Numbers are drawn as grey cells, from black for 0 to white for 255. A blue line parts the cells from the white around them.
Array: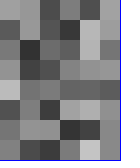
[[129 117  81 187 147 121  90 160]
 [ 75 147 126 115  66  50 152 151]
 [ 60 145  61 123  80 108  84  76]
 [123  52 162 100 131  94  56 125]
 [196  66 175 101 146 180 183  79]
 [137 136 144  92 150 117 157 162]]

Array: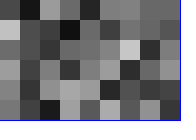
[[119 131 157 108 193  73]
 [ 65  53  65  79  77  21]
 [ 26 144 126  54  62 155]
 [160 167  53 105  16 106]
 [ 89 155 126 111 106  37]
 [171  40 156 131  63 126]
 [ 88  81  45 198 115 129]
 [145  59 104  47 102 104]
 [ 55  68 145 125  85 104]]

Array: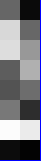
[[ 12 252 120  83  93 221 216 102]
 [  3 235  45 109 176 152 103  10]]

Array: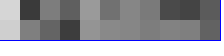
[[207 214]
 [127  58]
 [100 125]
 [ 61  95]
 [148 154]
 [137 113]
 [134 134]
 [125 122]
 [130  74]
 [127  68]
 [ 98  91]]

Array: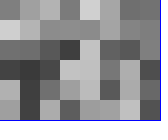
[[159 177  67 112 207 127]
 [ 65  63  58 110 180 160]
 [172 112  72  88 140 179]
 [ 93 159 194  63 141 123]
 [157 187 192 194 139 208]
 [161  89 119  97 164 166]
 [192 171 174  88 132 111]
 [ 82 104  78 127 126 114]]

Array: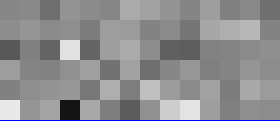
[[233 129 157  88 141 135]
 [149 142 133 129 150 137]
 [164 148 131 101 138 110]
 [ 20 152 144 225 142 147]
 [168 119 160 101 124 139]
 [126 174 114 158 157 134]
 [ 91 125 161 171 155 170]
 [144 192 110 141 131 162]
 [205 156 135  96 138 147]
 [227 138 151  94 117 133]
 [157 161 127 130 167 158]
 [127 124 133 132 174 129]
 [143 169 149 138 183 136]
 [140 155 140 143 131 111]]
